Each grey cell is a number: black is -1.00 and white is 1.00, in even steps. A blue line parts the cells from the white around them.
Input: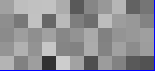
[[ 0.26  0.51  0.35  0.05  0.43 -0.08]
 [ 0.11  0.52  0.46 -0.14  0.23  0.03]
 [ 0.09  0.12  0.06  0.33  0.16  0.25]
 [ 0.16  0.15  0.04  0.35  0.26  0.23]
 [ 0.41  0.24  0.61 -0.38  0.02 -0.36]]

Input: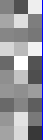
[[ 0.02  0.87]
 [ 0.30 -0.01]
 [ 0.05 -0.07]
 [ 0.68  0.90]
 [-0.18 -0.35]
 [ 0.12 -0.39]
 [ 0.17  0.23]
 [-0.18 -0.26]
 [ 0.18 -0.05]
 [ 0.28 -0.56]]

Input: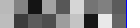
[[ 0.45 -0.84 -0.32 -0.09 -0.29]
 [ 0.48 -0.28  0.23 -0.83 -0.21]]

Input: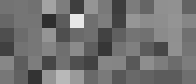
[[-0.10 -0.11 -0.02  0.17 -0.52 -0.21  0.14]
 [-0.19 -0.08 -0.28 -0.13 -0.48  0.10  0.16]
 [-0.39 -0.07 -0.39 -0.13 -0.25 -0.11  0.13]
 [-0.50 -0.07 -0.13 -0.26 -0.09 -0.28  0.14]
 [ 0.06 -0.02 -0.11 -0.48  0.04  0.11 -0.15]
 [-0.07 -0.60  0.44 -0.18 -0.31 -0.22 -0.28]]

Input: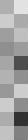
[[0.37]
 [0.60]
 [0.24]
 [0.12]
 [0.30]
 [0.40]
 [0.19]
 [0.60]
 [0.35]
 [0.52]]

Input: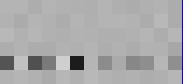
[[ 0.41  0.36  0.39  0.37  0.37  0.38  0.35]
 [ 0.40  0.41  0.35  0.38  0.41  0.35  0.35]
 [ 0.44  0.43  0.37  0.39  0.37  0.42  0.43]
 [ 0.36  0.35  0.40  0.41  0.39  0.40  0.31]
 [-0.34 -0.37  0.62  0.42  0.33  0.11  0.12]
 [ 0.39  0.39  0.43  0.44  0.37  0.36  0.43]]

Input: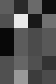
[[-0.26 -0.17]
 [-0.37 -0.81]
 [-0.94 -0.41]
 [-0.94 -0.41]
 [-0.37 -0.37]
 [-0.37 -0.53]]
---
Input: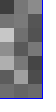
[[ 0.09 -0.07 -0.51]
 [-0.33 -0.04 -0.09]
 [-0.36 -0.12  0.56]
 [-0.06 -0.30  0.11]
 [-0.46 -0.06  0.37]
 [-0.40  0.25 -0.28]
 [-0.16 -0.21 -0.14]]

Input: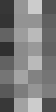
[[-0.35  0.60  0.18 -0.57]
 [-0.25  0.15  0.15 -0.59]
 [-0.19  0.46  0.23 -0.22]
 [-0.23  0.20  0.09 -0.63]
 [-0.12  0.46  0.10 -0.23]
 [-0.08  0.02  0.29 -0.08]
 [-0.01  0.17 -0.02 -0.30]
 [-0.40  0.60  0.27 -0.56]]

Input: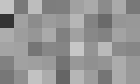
[[-0.06  0.33  0.09  0.33  0.26 -0.01 -0.02  0.48 -0.05  0.54]
 [ 0.19  0.18 -0.17  0.03  0.43  0.18  0.22  0.10  0.26 -0.59]
 [ 0.20  0.28  0.02  0.07  0.26  0.00  0.33  0.18  0.23  0.36]
 [ 0.05  0.09  0.46  0.16  0.56  0.04  0.06 -0.08  0.27  0.29]
 [ 0.19  0.35  0.16  0.13  0.19 -0.10  0.21  0.25  0.26  0.01]
 [ 0.20  0.35 -0.08  0.23  0.43 -0.21  0.35  0.52  0.13 -0.07]]

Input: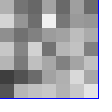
[[-0.16  0.25 -0.18  0.28 -0.19 -0.09  0.39]
 [ 0.18  0.21 -0.07  0.88 -0.14  0.17  0.66]
 [ 0.34  0.48  0.27  0.22  0.01 -0.11  0.12]
 [ 0.00  0.52  0.43 -0.10  0.65  0.04  0.56]
 [ 0.51  0.29  0.01  0.31  0.50 -0.04  0.42]
 [ 0.31  0.70  0.38  0.27 -0.16 -0.36 -0.51]
 [ 0.79  0.56  0.40  0.56  0.51  0.43 -0.34]]

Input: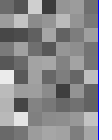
[[-0.13  0.22  0.17 -0.53  0.62 -0.34 -0.16]
 [-0.06  0.16  0.47  0.17  0.09  0.53  0.22]
 [ 0.25 -0.02 -0.23  0.30 -0.25 -0.40 -0.44]
 [-0.10  0.11  0.18 -0.32 -0.13  0.26 -0.04]
 [-0.09  0.28  0.02  0.31  0.28 -0.17 -0.32]
 [ 0.49 -0.20 -0.01 -0.19  0.27 -0.30  0.84]
 [-0.22  0.15 -0.51  0.09  0.24  0.23  0.47]
 [-0.23 -0.11 -0.19 -0.06  0.03 -0.46  0.41]
 [ 0.53  0.19  0.11  0.10  0.00  0.79  0.45]
 [ 0.30 -0.01  0.27  0.30  0.22 -0.08 -0.18]]

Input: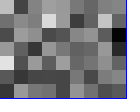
[[ 0.04  0.00 -0.20 -0.06  0.20  0.25  0.03 -0.47  0.49]
 [-0.22  0.54 -0.23 -0.52  0.21  0.71 -0.01  0.08 -0.12]
 [-0.97 -0.28  0.15  0.06 -0.34 -0.42  0.12  0.22 -0.41]
 [-0.68  0.19 -0.19 -0.24 -0.06  0.18 -0.57 -0.25  0.20]
 [-0.22  0.12 -0.09 -0.19  0.24 -0.27  0.21 -0.37  0.77]
 [ 0.05 -0.03 -0.43 -0.06 -0.45 -0.44 -0.45 -0.57 -0.31]
 [-0.30 -0.39 -0.11  0.16 -0.45 -0.11 -0.07  0.20 -0.58]]

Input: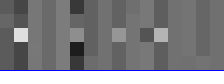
[[-0.12 -0.20 -0.09 -0.11 -0.26 -0.06 -0.13 -0.23 -0.11 -0.24 -0.56 -0.03
  -0.17 -0.07 -0.45 -0.29]
 [-0.12 -0.20 -0.09 -0.11 -0.26 -0.06 -0.09 -0.23 -0.11 -0.24 -0.21 -0.03
  -0.17 -0.07 -0.34 -0.20]
 [-0.12 -0.20 -0.09 -0.11  0.41 -0.34 -0.09  0.18 -0.11 -0.24  0.11 -0.03
  -0.17 -0.07  0.75 -0.29]
 [-0.12 -0.20 -0.09 -0.11 -0.26 -0.06 -0.09 -0.23 -0.11 -0.24 -0.77 -0.03
  -0.17 -0.06 -0.45 -0.29]
 [-0.12 -0.10 -0.12 -0.11 -0.26 -0.06 -0.09 -0.23 -0.11 -0.15 -0.56 -0.03
  -0.17 -0.07 -0.45 -0.29]]
